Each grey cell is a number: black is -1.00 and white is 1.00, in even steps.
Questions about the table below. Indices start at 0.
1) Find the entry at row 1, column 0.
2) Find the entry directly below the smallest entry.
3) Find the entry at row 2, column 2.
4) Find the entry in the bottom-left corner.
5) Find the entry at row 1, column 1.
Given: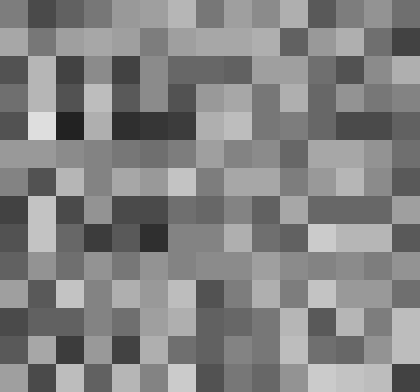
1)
0.31
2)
0.09
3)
-0.48
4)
0.25
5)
-0.07

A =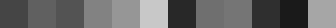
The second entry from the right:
-0.80
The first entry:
-0.46
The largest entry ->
0.57
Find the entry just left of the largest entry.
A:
0.18

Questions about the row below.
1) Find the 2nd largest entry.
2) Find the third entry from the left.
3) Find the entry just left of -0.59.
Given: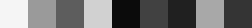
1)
0.64
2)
-0.27
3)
0.32

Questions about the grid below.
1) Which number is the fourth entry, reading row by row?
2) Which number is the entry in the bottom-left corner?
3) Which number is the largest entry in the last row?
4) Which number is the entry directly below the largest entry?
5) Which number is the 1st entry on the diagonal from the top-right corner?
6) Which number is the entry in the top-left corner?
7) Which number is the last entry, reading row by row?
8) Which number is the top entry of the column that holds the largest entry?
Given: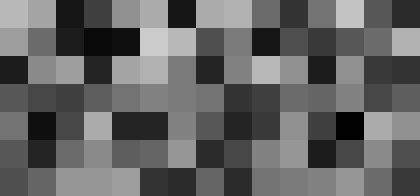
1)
-0.50
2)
-0.38
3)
0.24
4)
0.39
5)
-0.66
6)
0.44
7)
-0.55
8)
0.34

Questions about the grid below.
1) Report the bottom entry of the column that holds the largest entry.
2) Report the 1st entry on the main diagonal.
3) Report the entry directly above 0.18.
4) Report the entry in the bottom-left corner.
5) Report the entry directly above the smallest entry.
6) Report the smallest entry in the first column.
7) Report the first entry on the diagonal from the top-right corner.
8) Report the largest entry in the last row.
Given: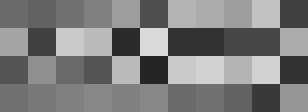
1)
0.06
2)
-0.17
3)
-0.61
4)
-0.11
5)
0.70
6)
-0.34
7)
-0.49
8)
0.18

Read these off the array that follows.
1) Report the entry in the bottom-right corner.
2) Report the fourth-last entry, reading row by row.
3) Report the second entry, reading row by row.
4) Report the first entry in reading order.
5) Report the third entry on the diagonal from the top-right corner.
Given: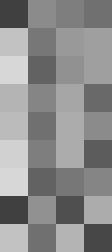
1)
-0.44
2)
0.52
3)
0.09
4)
-0.50
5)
-0.23

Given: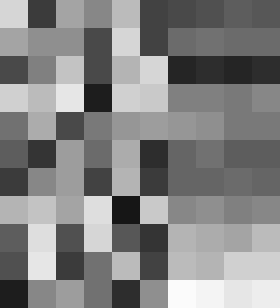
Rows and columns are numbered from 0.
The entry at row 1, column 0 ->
0.29
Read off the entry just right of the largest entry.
0.91
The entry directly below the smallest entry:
-0.32
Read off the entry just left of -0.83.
0.74
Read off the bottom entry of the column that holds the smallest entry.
-0.65
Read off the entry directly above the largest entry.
0.47
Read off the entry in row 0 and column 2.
0.29
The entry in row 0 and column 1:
-0.54
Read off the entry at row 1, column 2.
0.12
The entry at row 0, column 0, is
0.68
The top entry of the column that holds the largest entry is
-0.43
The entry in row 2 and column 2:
0.53
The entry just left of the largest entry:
0.12
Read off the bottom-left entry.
-0.77
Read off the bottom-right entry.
0.86
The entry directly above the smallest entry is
0.41
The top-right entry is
-0.32
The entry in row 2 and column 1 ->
0.00
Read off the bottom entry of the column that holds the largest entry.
0.97
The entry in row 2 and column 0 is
-0.43

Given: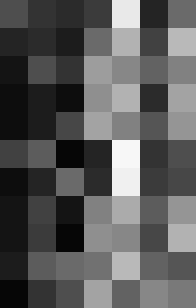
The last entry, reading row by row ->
-0.05
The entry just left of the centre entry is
-0.95
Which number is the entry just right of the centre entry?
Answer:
0.94
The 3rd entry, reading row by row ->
-0.66
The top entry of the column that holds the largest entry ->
0.83
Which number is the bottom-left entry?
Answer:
-0.95
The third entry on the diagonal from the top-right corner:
0.06
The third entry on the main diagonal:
-0.60
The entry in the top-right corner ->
-0.17
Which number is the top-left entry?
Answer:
-0.39
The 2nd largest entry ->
0.88
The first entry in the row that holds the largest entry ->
-0.49
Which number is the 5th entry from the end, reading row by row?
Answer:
-0.39
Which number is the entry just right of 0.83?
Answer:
-0.72
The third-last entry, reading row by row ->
-0.23
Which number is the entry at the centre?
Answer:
-0.72
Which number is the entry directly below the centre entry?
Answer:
-0.66
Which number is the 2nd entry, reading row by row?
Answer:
-0.60
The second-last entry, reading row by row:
0.06
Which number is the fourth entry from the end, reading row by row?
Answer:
0.28

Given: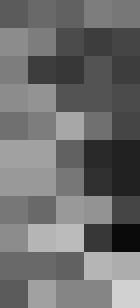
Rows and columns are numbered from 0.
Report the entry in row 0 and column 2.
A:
-0.24
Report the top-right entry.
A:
-0.07
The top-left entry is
-0.29
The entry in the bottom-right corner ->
0.64
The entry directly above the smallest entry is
-0.46
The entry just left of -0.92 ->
-0.57
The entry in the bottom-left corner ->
-0.29
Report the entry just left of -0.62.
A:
-0.07
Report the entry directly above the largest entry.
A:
0.36
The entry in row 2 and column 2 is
-0.57
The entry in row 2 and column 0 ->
-0.02
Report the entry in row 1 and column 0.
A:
0.10
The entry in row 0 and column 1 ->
-0.18
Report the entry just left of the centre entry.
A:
0.26
